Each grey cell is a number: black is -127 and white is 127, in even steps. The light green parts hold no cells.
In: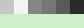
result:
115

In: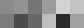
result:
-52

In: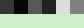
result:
-121

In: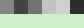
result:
-60

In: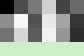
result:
85

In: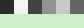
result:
116

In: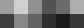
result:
8
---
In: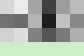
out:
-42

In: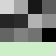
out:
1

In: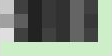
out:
-78

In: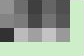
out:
32

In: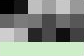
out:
-54

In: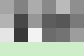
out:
-19

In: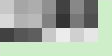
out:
108

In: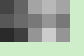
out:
21
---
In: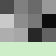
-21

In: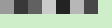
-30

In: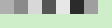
88

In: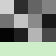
-27

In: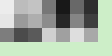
67

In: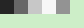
71

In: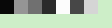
-15

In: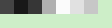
-73

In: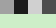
80

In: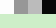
59
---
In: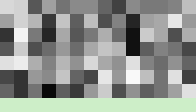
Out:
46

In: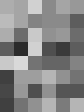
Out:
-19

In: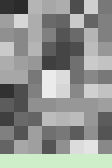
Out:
0

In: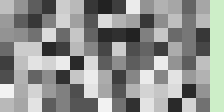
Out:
-72

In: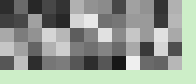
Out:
41
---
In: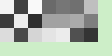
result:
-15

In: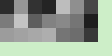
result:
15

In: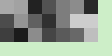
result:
12

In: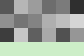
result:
-4

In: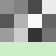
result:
-54

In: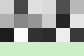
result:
-48

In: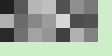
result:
15

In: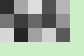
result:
-44

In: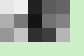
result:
-35
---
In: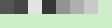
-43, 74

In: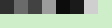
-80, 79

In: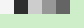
117, -27

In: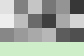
97, -48

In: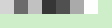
84, 126

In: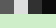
-37, -115

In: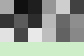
42, 8

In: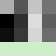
46, -19
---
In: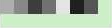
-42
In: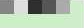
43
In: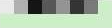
-6
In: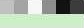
-67
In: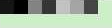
-58
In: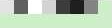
4
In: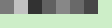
-56
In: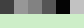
66
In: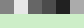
43
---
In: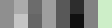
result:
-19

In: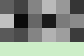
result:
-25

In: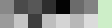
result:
-40

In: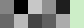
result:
71

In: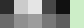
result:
101

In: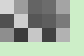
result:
-41
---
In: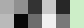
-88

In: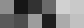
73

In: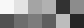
12

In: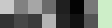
-7

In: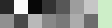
70

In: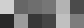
-52

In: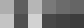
-26

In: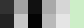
86
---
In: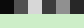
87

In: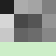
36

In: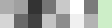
-76

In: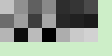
-31

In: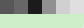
-100

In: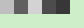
83
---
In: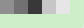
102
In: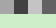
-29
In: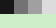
92
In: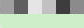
11
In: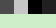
-95
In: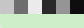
-113
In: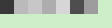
29
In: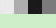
-4
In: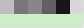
88
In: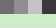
-70
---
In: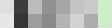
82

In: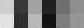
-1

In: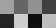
-113

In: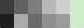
15

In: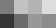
24

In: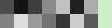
77
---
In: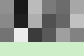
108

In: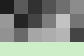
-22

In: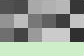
-59

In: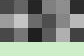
-8

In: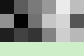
-61

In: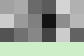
-14
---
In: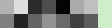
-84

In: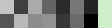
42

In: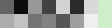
24

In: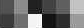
-94

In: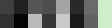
-41

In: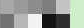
12
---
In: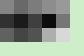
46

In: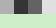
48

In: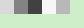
89

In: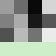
85

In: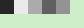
43

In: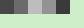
19

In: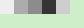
78

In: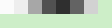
110

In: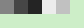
65
